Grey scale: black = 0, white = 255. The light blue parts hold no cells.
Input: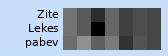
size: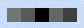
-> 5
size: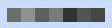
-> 7
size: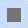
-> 1
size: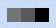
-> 3
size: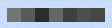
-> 7
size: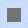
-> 1
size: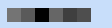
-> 6

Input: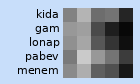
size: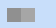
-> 2
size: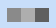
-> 3
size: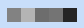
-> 5

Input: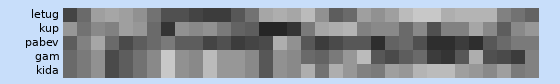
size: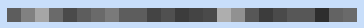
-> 25
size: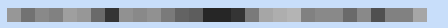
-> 30
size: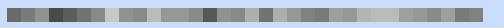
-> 34
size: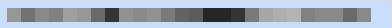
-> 26

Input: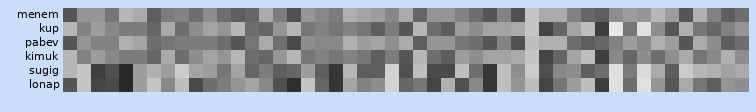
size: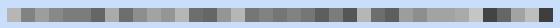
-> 39
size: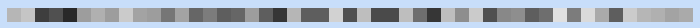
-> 49
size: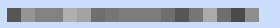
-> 18
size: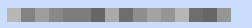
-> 16
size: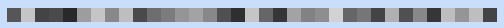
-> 35
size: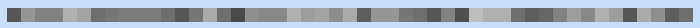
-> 49
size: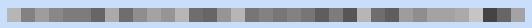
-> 37

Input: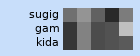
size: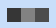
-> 3
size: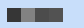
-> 4

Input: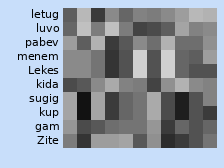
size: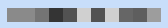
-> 11
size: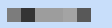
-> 6
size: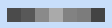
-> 7
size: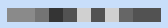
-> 11
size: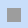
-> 1
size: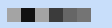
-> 6
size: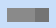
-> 3

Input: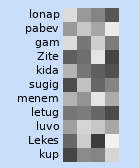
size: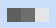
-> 3
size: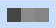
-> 3
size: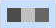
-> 3
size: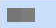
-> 2
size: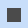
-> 1
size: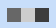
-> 3

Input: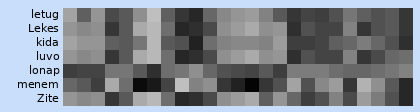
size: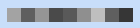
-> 9
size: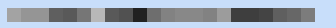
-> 22
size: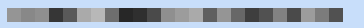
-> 24
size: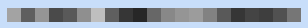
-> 21

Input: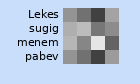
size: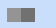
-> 2
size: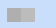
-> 2

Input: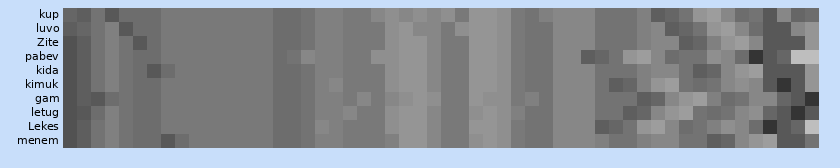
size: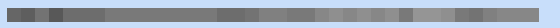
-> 38
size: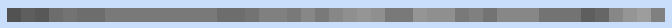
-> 47
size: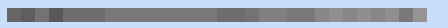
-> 30

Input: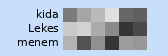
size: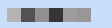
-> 6
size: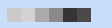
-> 6
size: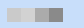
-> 4
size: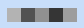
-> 5

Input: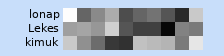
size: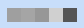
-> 5
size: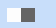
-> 2
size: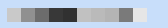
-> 10
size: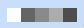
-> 5
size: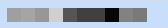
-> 10
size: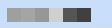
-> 6
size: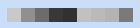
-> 9

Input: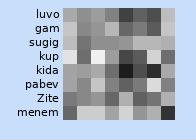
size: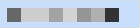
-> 8
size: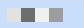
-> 4

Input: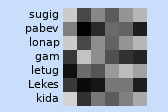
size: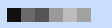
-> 6
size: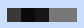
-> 5

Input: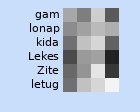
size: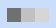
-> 3
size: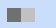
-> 2

